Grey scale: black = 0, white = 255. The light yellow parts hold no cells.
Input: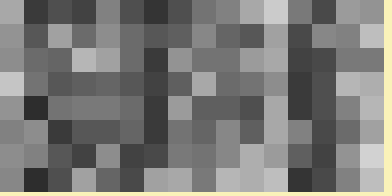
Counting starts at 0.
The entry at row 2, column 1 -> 107
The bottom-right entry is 190
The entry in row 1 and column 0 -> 147
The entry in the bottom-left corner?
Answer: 135
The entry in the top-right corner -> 147
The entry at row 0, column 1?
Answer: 58
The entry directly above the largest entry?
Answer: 161
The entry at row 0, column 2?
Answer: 79
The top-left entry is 168
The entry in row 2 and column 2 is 101
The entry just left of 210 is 147
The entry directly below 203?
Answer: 161
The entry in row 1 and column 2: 161

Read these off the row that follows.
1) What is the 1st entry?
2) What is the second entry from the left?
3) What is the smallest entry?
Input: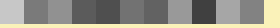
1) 199
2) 122
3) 64

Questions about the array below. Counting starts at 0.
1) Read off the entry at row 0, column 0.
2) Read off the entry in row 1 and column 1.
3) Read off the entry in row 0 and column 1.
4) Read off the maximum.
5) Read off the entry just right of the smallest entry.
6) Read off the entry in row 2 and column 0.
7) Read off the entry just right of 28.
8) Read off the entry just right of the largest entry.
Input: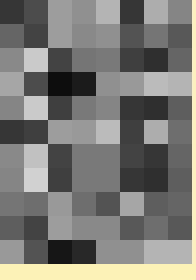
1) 55
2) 69
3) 76
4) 208
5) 28
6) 138
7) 144
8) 63

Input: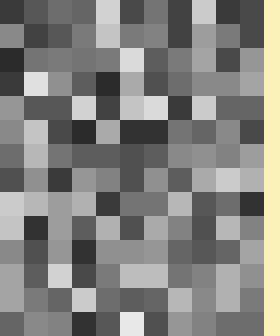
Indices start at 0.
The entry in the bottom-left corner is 101
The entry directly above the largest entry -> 93
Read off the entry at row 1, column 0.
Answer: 137
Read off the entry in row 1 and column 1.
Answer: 66
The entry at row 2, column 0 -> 43
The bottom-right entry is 109
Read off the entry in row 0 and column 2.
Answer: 109
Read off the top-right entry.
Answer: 73
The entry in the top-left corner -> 58
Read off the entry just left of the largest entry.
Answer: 87
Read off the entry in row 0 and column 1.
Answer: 87
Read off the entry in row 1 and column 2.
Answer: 87
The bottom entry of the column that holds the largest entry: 232
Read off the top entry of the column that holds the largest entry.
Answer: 73

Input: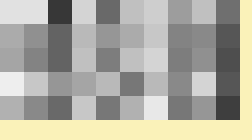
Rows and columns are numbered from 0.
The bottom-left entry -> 177
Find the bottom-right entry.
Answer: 62
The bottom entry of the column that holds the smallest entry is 105
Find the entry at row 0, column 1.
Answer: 225
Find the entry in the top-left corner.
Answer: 225
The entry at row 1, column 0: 171
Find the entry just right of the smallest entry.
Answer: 212
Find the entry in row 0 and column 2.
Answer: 55
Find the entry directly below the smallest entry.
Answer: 99
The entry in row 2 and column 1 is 131
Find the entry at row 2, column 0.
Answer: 165
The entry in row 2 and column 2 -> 99
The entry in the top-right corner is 111

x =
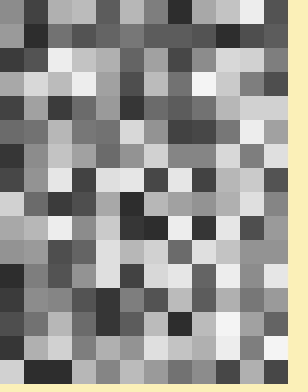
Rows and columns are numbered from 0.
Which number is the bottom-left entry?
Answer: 208
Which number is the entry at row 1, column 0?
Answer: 155
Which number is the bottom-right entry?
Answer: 72
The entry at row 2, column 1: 84
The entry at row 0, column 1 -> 66
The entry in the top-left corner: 139
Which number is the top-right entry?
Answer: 84
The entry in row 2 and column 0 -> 60
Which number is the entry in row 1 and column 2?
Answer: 113

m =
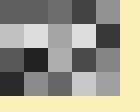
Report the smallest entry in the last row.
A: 42
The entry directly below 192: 88
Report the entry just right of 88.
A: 34
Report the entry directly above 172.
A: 164
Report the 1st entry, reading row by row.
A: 95
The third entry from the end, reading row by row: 101

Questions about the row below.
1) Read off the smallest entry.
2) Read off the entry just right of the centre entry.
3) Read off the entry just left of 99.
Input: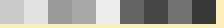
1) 58
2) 99
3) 238

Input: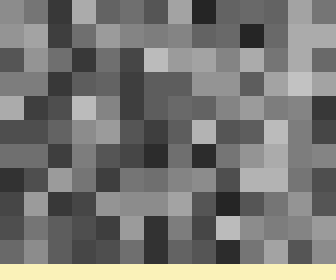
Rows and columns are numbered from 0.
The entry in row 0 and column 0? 140
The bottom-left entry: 105
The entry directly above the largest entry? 171
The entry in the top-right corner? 117
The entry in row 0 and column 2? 56
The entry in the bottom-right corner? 140
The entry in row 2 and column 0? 85
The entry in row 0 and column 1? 117
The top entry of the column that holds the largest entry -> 163
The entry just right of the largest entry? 163
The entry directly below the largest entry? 132
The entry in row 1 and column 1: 163

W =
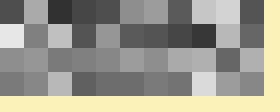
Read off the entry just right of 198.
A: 211
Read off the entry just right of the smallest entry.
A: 70
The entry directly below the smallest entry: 192
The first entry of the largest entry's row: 231
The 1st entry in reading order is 78
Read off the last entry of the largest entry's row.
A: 102
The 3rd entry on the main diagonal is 122
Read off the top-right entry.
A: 84
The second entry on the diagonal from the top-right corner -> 184
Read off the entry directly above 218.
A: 176
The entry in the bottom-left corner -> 122
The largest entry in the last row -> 218
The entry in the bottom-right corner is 135
